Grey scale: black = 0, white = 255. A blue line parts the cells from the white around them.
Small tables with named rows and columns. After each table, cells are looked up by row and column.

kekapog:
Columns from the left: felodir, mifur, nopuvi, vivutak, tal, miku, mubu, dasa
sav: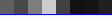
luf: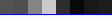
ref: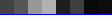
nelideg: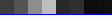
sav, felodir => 95
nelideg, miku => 48
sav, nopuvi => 125
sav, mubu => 21
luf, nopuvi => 132
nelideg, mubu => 13
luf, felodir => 82
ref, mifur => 86
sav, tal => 65
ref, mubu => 9
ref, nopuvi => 151
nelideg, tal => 40

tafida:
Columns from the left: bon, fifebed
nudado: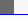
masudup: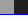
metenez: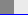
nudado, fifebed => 247
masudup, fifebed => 32
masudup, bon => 159
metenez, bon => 133
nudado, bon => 105
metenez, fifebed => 235
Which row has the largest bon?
masudup

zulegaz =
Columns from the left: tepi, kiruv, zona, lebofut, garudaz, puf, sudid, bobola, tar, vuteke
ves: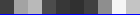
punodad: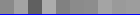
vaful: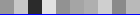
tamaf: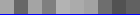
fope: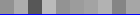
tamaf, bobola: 110
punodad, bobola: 164
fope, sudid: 163
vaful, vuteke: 185
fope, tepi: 146
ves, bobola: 142
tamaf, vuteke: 97
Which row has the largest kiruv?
vaful

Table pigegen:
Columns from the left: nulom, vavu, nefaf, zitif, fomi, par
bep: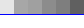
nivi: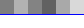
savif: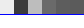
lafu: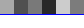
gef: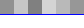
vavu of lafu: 80
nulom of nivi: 126
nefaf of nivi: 131
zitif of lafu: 40
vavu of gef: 198
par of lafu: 124
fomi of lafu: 204
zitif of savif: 106
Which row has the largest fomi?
lafu

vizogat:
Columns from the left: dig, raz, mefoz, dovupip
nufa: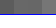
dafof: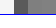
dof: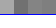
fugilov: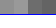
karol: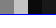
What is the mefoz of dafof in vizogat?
127
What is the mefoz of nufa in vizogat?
103
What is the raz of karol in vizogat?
195
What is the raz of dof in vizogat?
113
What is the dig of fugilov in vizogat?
144
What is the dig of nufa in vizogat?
92
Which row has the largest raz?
karol

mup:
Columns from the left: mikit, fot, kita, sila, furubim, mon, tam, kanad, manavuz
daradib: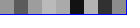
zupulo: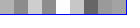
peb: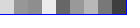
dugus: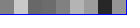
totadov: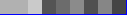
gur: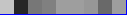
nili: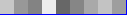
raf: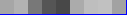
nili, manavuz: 158
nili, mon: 134
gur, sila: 128
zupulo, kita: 206
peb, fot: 151
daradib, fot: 91
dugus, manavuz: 149

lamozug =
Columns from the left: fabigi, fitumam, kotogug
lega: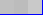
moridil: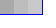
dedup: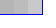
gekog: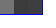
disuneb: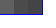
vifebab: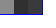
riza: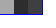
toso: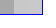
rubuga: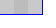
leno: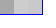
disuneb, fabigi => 96
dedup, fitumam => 188
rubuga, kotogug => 201
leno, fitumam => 205
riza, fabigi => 168
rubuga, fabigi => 200
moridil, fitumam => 189
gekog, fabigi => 116
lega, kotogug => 201
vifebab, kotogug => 58
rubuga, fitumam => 188
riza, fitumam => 45
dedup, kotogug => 201
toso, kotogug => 201

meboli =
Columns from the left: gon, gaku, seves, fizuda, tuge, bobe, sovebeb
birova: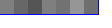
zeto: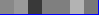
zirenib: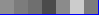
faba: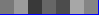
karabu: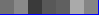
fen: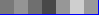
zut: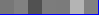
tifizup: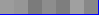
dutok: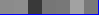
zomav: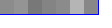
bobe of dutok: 162
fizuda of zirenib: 75
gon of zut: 119
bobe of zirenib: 204
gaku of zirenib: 124
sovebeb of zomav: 136
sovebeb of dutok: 121
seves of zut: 81
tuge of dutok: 120
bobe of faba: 167
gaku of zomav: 148

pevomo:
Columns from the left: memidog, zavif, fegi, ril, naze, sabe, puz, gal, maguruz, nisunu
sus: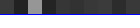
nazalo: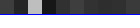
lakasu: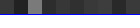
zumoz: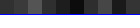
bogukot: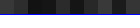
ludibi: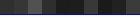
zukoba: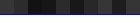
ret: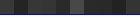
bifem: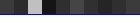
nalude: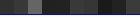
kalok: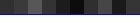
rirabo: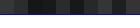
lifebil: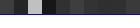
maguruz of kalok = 26
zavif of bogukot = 45
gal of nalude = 26
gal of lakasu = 61
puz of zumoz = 46
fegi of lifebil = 192
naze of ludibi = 28
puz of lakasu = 57
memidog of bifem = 59
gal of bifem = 37
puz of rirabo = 40
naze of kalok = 28
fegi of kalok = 87

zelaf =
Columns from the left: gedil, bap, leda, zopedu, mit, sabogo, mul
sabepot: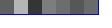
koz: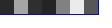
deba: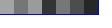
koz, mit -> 129
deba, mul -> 39
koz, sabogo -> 235
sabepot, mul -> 106
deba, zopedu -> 52
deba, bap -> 118

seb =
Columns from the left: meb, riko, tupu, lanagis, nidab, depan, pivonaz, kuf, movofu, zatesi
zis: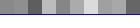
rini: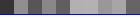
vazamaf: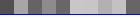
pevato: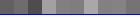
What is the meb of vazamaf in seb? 81
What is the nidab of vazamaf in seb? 103
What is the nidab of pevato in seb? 128
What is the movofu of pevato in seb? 131
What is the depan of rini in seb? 177
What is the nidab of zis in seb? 134
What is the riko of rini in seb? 143
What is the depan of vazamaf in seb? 199
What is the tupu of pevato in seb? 77
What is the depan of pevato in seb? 126
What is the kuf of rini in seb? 152
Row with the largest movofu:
vazamaf

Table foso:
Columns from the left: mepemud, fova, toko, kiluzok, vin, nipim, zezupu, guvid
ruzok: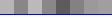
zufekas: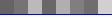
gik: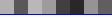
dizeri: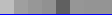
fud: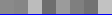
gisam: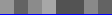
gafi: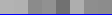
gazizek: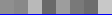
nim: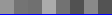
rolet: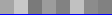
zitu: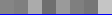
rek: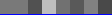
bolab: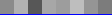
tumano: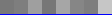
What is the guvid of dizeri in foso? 148
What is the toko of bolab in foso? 87
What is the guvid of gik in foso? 95
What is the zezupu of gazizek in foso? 109
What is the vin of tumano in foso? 166
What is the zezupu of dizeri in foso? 148
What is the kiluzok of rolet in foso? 156
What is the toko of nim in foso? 112
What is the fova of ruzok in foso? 135
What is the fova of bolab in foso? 178
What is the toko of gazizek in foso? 185
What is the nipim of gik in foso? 40
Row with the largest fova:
rolet

